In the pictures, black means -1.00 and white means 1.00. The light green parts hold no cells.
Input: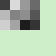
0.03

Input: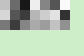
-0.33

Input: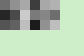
-0.42

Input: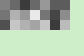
0.39

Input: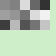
0.17

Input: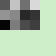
0.07

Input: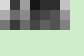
-0.16

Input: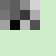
-0.27

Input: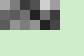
-0.28
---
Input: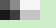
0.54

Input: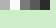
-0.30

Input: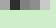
0.11

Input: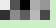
0.45

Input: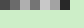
0.28

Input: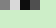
-0.90
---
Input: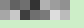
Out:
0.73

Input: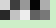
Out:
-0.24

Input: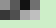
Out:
0.32

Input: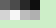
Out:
0.48

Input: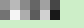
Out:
0.64

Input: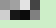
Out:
-0.91

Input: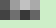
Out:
-0.56
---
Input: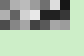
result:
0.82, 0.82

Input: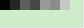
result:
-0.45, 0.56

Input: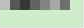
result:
-0.22, 0.49

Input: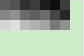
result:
-0.26, 0.75

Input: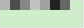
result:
0.52, 0.52

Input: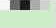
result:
-0.77, 0.93
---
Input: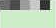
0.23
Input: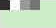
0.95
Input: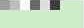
-0.18
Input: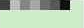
-0.14
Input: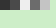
0.87
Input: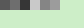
0.58
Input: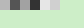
-0.60
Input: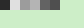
0.41
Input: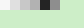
0.40
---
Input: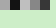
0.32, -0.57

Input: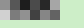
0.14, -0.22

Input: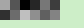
0.30, 0.03

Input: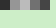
-0.63, -0.46

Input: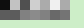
-0.89, -0.09

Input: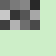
-0.24, -0.43
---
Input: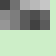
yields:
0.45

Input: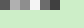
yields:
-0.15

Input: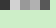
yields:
0.39

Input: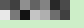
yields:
-0.69

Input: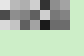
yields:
0.11

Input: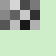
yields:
-0.43

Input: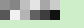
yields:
0.31

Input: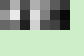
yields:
-0.29
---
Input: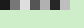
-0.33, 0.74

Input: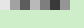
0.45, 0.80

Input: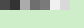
-0.13, 0.88

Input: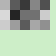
-0.11, 0.70

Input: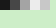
0.29, 0.85

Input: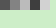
0.47, 0.65

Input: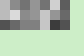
0.17, 0.71
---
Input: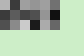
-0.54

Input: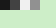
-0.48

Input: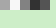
0.94

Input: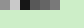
0.58

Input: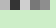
-0.59

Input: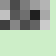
-0.41
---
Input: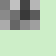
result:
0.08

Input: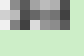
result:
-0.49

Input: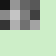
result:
-0.11

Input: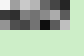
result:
-0.46

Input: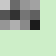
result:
0.08

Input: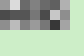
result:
0.01

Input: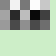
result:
0.12
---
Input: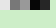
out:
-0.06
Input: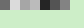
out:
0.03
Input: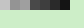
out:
-0.43
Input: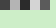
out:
-0.29
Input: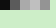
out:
0.16
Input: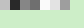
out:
0.24
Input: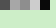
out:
0.11
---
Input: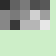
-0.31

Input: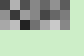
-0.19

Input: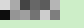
-0.28

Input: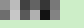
-0.58

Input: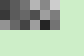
0.07

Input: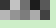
-0.31

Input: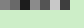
-0.34

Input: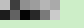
0.42

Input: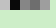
0.24

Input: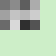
0.26
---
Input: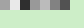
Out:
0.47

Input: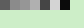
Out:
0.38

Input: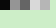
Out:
0.43

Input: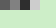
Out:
0.01

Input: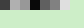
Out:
0.38

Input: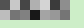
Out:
0.57
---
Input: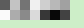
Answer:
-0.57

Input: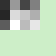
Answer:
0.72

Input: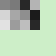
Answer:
0.31

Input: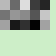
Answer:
0.08

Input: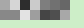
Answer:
-0.46

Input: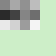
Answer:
-0.48

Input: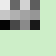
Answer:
0.38
